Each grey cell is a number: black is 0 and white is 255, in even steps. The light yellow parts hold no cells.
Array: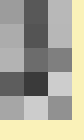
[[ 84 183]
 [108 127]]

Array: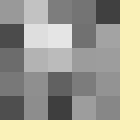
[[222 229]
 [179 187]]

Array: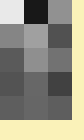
[[160  81]
 [143 114]]

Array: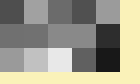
[[113 137]
 [193 232]]

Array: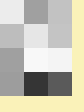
[[230 196]
 [248 244]]

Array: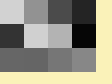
[[208 179]
 [101 118]]

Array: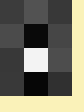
[[  9  70]
 [243  77]]

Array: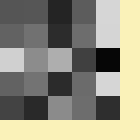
[[113  44]
 [140 174]]
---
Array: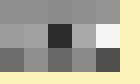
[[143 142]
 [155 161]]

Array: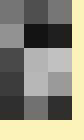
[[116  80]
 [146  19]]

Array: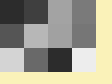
[[ 44  63]
 [ 85 183]]

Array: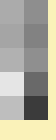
[[171 142]
 [165 130]]

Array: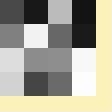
[[ 73  24]
 [128 242]]

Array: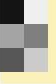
[[ 20 239]
 [164 127]]
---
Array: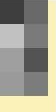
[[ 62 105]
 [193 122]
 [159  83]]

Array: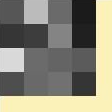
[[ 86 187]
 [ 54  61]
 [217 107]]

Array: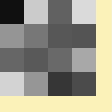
[[ 16 203]
 [149 119]
 [102  89]]

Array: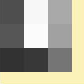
[[ 78 247]
 [ 86 251]
 [ 50  56]]

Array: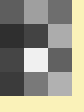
[[ 94 159]
 [ 47  67]
 [ 69 240]]

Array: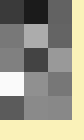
[[ 58  27]
 [120 172]
 [128  67]]

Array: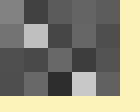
[[130  64]
 [115 191]
 [ 80  72]]
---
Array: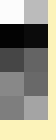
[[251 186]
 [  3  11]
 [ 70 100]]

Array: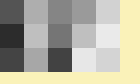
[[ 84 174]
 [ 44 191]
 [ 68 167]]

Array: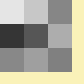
[[229 199]
 [ 53  86]
 [136 159]]

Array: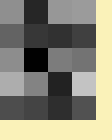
[[143  38]
 [ 99  55]
 [141   1]]

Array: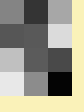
[[132  52]
 [ 86  89]
 [192  91]]

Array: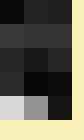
[[ 9 36]
 [58 51]
 [39 24]]

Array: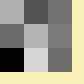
[[175  83]
 [107 180]
 [  3 214]]

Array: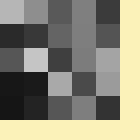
[[182 142]
 [ 42  56]
 [ 86 197]]
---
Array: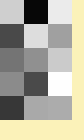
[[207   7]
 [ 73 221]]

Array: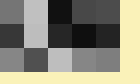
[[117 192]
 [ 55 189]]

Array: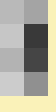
[[185 164]
 [198  57]]

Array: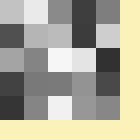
[[194 234]
 [ 80 181]]

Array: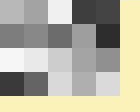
[[184 163]
 [125 136]]

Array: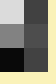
[[219  65]
 [130  77]]
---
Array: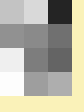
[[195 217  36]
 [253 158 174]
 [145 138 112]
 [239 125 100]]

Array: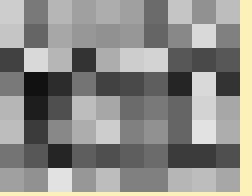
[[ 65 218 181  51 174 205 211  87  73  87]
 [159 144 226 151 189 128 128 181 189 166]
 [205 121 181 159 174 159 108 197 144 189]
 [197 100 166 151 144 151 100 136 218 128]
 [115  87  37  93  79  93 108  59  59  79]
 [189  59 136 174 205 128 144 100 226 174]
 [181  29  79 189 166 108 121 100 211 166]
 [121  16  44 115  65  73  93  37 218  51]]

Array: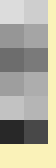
[[220 206]
 [194 181]
 [158 173]
 [150 165]
 [109 122]
 [ 40  72]]

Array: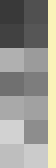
[[190 203]
 [169 161]
 [176 155]
 [210 141]
 [112 125]
 [ 65  86]
 [ 57  80]]

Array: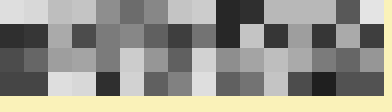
[[222 216 190 196 142 108 135 196 204  39  47 184 184 184  88 228]
 [ 76 102 158 164 123 204 150  96 210 142 164 190 170 123 102 150]
 [ 69  69 222 216  47 210  96 129 222  96 115 196  76  31  82  82]
 [ 47  54 170  76 123 135  96  62 115  39 196  54 158  54 170  62]]

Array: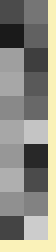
[[ 68 204]
 [167 196]
 [144 130]
 [ 75 117]
 [137 104]
 [ 26  97]
 [167  89]
 [175  75]
 [159  62]
 [151  40]]
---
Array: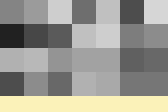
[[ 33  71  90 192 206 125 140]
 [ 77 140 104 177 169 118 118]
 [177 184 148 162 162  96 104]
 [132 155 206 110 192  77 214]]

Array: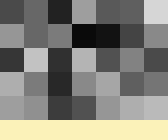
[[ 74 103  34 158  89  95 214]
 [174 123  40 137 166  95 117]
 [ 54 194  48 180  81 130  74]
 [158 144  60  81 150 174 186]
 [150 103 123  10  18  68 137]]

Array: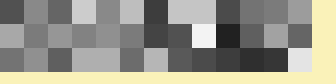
[[115 144  95 175 175 108 182  89  75  61  47  54 228]
 [ 81 137 101 204 137 190  61 197 197  75 115 123 156]
 [168 123 150 130 144 123  68  81 243  33  95 162 101]]

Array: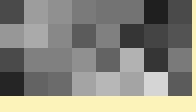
[[ 37  99 107 164 184 164 212  91]
 [ 75 128 128 144  99 178  53 121]
 [151 171 136  91 128  53  68  83]
 [ 75 157 144 121 115 115  30  75]]

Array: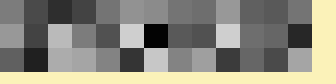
[[124  74  46  67 116 146 139 116 110 152  96  89 116]
 [ 96  32 172 165 131  52 199 131 159  59 102  74 165]
 [152  67 186 124  81 207   3  89  81 207 110 102  39]]

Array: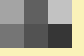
[[117  82  54]
 [164  96 194]]

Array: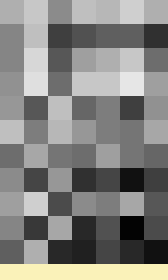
[[ 95 175  40  32  69  40  17]
 [133 191  63  81  95  95  48]
 [159 207  75 139 125 167  87]
 [133 215  87 159 175 199 109]
 [145 223 109 199 199 230 159]
 [109 167 117 109 159 117 102]
 [175 199 139 191 183 207 175]
 [139  69 151  48  69  17  63]
 [133  56 167  40  81   3  75]
 [191 125 183 151 125 117 167]
 [151  87 191 102 125  63 145]]

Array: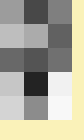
[[190 171  97]
 [104  84 112]
 [156  72 127]
 [198  35 241]
 [212 140 248]]
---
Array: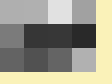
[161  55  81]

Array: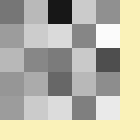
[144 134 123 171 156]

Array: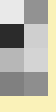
[146  43]

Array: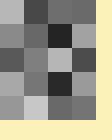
[106  36 127 168]

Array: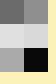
[143 224]

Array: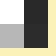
[ 41 183]

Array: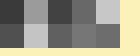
[199 118]

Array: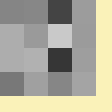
[156 201 177 120]
